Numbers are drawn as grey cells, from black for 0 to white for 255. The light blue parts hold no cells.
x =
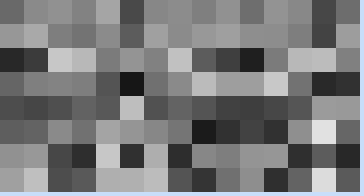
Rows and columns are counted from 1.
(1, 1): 105
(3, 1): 40
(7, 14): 92
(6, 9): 27
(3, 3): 199
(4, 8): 138
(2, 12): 141
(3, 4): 184
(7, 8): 45
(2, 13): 126
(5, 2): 70
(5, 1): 77
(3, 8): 193
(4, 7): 112
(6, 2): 99
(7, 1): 145
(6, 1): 94
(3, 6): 148
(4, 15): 49
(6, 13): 143
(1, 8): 140
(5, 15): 153
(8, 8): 84
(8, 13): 99
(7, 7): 174
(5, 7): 81
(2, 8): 139
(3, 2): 59
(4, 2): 127
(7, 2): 152
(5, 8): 99
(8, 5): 175
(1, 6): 73
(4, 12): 200
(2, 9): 152
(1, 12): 147

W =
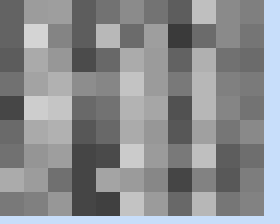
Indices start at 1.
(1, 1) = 99
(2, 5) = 184
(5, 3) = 197
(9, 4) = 69
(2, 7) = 158
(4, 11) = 122
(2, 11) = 117
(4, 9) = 183
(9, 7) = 155
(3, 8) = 98
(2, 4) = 93
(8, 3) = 112
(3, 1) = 92
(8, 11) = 125
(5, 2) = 205
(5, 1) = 70
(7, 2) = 149
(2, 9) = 107
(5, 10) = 133
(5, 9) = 183
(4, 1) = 113
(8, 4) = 69
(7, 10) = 93
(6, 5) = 104
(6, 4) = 87
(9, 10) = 118
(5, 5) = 114
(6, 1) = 106
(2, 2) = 212
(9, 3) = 151

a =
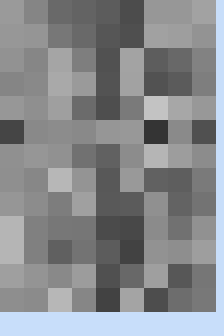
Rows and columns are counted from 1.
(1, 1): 154
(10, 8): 113
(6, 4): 137
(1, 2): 133
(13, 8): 109
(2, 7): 161
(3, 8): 104
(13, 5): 66
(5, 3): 159
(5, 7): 195
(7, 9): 140
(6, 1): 69
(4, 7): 82
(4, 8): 91
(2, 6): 79
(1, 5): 92
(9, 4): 160
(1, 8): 151
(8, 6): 153
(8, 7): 97
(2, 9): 147
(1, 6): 76
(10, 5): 75
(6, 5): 150
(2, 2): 149
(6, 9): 80
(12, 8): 87
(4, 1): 133
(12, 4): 156
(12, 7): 159
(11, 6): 66
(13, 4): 134
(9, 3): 125
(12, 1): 159
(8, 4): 148
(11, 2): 128
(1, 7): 151
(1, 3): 105
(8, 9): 122
